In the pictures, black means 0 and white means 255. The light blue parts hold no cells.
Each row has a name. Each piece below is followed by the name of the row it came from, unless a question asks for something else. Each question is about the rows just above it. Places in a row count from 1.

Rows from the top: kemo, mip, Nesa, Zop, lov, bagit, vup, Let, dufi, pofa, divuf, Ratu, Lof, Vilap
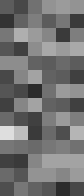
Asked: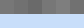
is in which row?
divuf
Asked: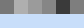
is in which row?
Nesa
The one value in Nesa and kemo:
[155]
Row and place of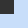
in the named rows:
mip, 1

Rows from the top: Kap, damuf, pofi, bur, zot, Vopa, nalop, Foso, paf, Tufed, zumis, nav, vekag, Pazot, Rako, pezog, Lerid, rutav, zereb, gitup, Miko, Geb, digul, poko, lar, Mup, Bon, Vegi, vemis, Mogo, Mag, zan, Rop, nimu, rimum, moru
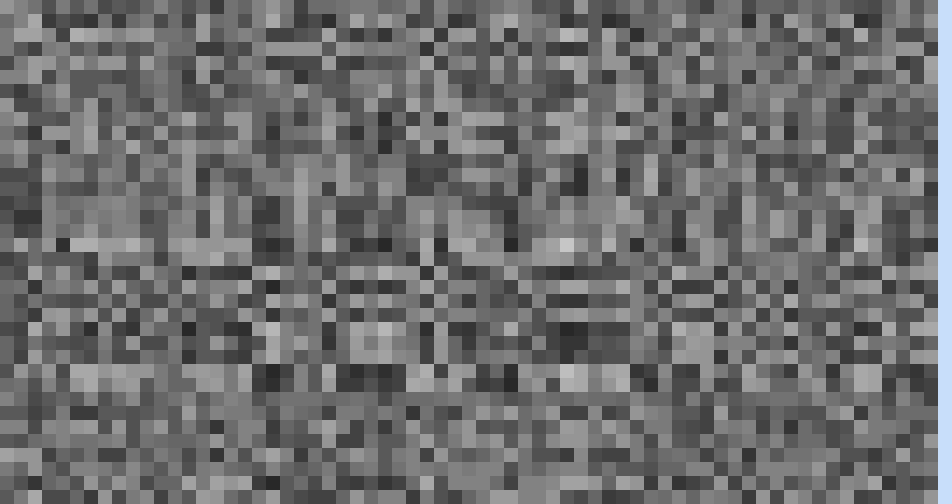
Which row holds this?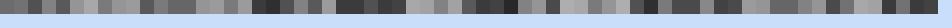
Vegi
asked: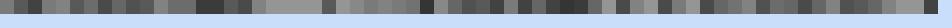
bur
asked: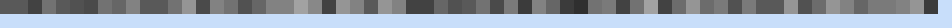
Pazot
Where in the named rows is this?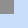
Vopa, 65
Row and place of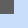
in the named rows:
Mogo, 54

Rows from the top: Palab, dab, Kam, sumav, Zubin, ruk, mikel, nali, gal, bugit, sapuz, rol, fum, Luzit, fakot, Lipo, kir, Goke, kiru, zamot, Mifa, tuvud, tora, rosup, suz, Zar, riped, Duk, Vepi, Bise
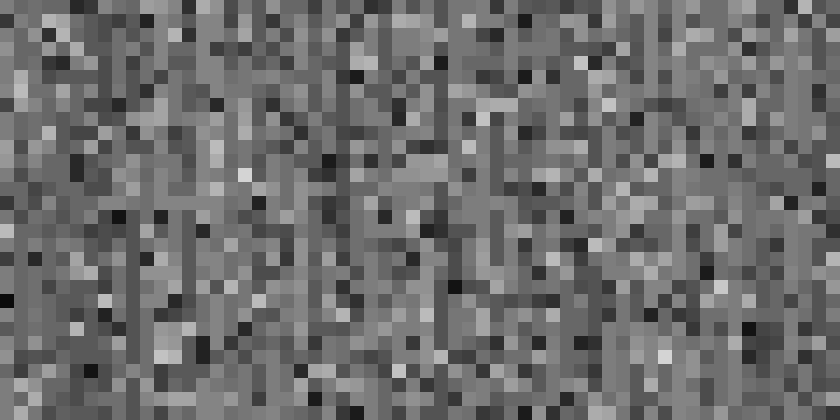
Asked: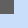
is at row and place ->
Bise, 5
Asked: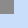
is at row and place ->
Kam, 31

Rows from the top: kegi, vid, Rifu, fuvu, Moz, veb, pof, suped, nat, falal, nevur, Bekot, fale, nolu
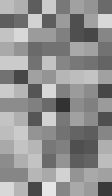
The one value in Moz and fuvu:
[114]
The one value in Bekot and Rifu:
[195]
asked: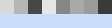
nolu
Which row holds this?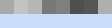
nevur

